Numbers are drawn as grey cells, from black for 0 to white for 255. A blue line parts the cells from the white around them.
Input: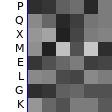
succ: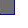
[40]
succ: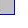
[81]
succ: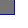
[124]

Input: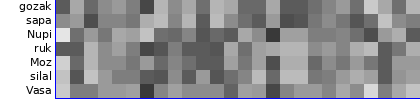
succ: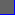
[160]
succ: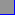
[160]

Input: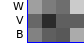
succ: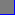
[110]
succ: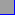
[124]
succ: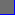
[203]
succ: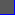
[171]
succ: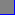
[95]
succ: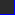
[95]

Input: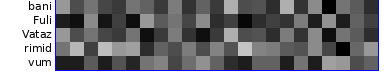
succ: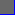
[152]
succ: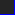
[116]
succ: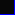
[45]

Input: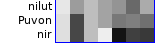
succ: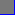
[127]
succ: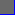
[171]
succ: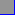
[105]
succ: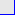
[156]

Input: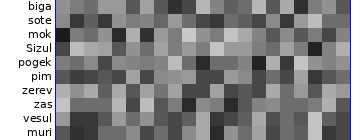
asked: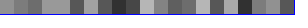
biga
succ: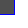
[109]
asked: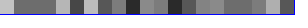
zas
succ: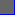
[153]
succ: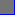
[161]
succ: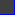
[71]

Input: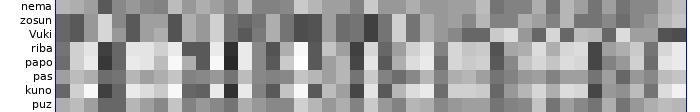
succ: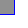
[188]
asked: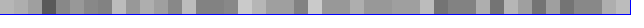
nema
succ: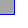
[174]
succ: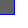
[234]
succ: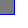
[174]

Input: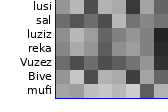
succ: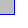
[198]
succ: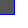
[109]
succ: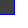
[164]
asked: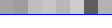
mufi

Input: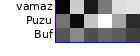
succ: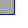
[45]
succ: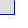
[226]
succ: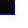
[197]

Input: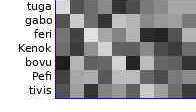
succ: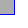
[89]
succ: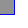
[210]
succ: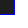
[180]
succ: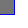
[67]
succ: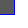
[187]
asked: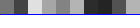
feri

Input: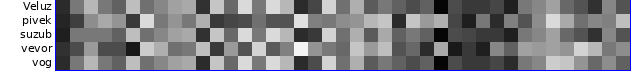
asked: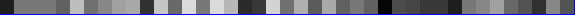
suzub
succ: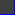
[141]
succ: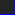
[63]

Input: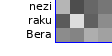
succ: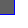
[140]
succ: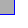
[161]
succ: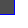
[103]
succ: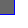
[118]
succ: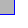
[77]
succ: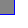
[174]
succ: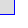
[96]

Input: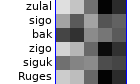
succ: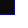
[49]
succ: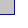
[112]
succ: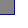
[139]

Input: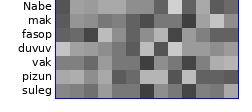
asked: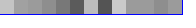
duvuv
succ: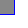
[128]
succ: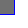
[155]
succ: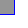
[142]

